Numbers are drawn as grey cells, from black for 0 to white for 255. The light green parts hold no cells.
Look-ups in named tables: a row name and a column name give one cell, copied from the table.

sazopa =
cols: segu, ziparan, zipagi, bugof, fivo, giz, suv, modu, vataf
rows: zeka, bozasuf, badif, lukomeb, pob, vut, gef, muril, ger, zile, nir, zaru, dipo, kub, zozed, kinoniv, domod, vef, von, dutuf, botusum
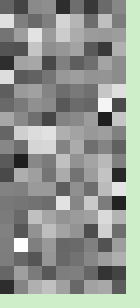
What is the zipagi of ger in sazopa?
111
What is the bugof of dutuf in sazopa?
88
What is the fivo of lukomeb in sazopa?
150
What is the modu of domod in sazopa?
208
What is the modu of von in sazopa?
157
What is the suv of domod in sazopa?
77
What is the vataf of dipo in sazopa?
39
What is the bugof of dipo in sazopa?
116
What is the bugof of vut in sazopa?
117
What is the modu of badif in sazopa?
153
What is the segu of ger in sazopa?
167
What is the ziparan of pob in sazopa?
163
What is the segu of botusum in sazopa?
45
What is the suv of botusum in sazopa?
162
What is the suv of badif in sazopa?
155
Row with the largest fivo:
zozed

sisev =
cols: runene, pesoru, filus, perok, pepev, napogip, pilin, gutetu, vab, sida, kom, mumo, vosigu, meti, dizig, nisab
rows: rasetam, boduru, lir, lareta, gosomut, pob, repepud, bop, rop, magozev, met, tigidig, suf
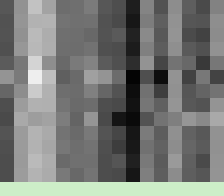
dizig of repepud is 100
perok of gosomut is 142
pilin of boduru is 113
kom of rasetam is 132
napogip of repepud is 108
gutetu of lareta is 80
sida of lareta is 28
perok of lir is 173
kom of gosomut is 147
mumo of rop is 115
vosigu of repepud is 145
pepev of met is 119
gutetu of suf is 77
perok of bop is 176
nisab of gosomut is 119
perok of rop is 162
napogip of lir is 110
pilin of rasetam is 123
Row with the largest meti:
rop

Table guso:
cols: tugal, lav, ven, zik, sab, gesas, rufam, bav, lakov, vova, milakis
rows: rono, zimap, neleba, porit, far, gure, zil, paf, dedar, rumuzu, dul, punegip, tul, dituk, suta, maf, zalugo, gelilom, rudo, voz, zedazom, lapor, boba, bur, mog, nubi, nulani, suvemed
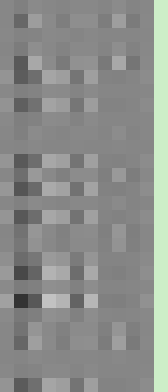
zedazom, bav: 133
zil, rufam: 138
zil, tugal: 136
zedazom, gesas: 129
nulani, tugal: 136
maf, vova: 133
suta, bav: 133
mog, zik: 138
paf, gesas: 118
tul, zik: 137
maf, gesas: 115
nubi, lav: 133
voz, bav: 130
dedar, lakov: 134
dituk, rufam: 163
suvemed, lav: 91
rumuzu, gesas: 136
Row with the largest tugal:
lapor

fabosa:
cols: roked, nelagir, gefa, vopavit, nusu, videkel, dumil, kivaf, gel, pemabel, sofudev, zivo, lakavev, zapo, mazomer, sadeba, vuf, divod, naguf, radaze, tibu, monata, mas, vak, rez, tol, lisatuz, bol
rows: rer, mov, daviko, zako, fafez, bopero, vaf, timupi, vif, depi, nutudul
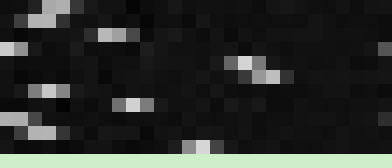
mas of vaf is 16
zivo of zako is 21
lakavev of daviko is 25
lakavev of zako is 17
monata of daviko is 20
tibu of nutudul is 14
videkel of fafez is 19
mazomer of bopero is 22
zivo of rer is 15
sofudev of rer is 13
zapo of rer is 16
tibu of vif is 15
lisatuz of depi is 18
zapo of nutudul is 139

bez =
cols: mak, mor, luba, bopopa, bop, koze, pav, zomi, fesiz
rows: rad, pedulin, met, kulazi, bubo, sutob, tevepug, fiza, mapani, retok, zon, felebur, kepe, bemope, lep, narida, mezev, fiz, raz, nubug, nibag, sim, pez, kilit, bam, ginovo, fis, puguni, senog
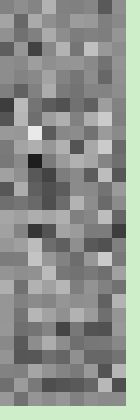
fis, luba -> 165
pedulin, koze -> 156
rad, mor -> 142
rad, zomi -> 89
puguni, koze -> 89
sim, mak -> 150
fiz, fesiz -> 128
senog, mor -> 113
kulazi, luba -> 66
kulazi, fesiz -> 140
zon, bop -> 177
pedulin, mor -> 104
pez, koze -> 178
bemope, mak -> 87
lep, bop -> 108
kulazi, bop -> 179
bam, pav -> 119
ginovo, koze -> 144
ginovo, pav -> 103
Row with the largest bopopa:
nubug

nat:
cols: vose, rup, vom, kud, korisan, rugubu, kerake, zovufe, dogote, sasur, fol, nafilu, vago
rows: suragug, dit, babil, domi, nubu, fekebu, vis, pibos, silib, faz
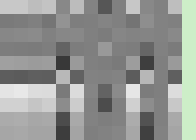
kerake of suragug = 131
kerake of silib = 130
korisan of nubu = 56
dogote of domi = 127
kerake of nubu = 128
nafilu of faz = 130
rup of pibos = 209
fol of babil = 132
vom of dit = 128
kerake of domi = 127
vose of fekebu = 93
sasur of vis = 230
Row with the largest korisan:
fekebu

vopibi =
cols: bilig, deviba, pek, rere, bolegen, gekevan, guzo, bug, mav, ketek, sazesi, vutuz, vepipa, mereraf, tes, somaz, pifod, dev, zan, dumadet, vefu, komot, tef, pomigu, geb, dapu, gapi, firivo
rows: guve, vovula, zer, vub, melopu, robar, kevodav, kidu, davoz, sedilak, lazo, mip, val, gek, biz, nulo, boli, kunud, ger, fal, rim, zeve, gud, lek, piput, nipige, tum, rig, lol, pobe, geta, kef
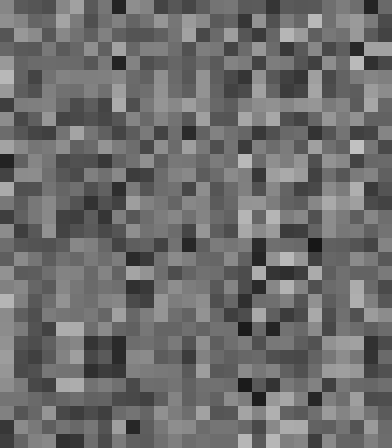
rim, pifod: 133
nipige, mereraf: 60
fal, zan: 173
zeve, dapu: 175
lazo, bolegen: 142
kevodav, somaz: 99
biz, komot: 93
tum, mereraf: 90
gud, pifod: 63
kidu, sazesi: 121
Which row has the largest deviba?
zer

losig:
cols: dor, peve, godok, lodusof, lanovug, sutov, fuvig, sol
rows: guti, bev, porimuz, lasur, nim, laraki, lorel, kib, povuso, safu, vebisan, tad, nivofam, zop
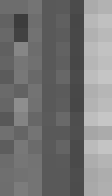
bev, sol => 192
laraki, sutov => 75
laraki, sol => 197
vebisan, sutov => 74
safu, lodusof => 89
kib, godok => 113
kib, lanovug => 93
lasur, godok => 109
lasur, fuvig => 186
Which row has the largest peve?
kib

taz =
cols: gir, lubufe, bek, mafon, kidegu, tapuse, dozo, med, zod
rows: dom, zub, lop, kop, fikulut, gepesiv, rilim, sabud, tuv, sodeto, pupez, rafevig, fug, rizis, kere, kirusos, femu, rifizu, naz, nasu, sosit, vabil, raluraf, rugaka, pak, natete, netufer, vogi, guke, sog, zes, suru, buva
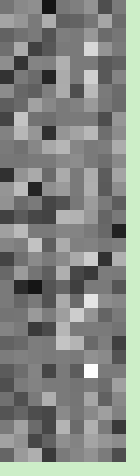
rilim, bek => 95
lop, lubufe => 113
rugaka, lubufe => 122
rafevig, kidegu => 136
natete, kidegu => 125
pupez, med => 125
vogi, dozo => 122

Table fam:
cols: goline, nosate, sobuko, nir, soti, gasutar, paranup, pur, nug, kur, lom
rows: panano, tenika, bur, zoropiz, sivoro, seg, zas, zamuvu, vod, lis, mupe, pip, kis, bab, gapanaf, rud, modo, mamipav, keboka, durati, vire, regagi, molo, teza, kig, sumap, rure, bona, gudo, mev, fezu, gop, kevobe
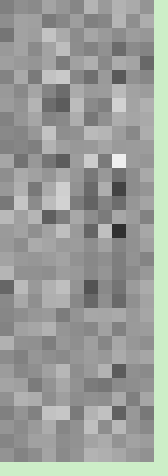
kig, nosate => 145
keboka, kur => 147
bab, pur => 174
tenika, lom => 173
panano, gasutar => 134
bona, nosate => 160
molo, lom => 166

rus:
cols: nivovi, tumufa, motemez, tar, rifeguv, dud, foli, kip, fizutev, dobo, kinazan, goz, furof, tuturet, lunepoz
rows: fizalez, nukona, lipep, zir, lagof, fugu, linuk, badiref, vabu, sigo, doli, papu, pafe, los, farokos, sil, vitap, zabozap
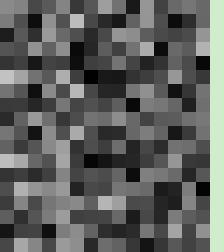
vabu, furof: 92
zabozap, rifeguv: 154
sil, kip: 69
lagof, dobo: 68
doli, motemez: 85
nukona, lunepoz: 103
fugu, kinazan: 62
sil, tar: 124
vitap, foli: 99
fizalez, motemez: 72
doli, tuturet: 110
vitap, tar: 15
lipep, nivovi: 29
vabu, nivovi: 42
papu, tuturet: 57
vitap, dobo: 43
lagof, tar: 67

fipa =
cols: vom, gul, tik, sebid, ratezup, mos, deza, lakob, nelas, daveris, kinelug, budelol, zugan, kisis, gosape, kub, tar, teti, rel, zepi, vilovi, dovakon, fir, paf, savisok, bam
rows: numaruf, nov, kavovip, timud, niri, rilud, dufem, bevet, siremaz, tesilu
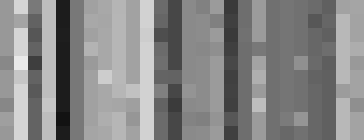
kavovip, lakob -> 168
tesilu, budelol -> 107
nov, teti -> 110
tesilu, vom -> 152
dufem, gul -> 213
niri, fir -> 106
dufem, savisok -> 156
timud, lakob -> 168
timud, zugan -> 71

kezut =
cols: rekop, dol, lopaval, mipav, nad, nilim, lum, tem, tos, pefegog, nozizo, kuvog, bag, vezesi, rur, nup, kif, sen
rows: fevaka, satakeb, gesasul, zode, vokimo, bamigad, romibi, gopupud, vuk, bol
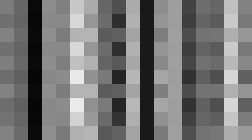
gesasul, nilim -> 179
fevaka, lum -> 171
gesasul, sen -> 150
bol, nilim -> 176
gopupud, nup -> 79
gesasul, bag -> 159
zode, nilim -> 216
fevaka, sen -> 130
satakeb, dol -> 100

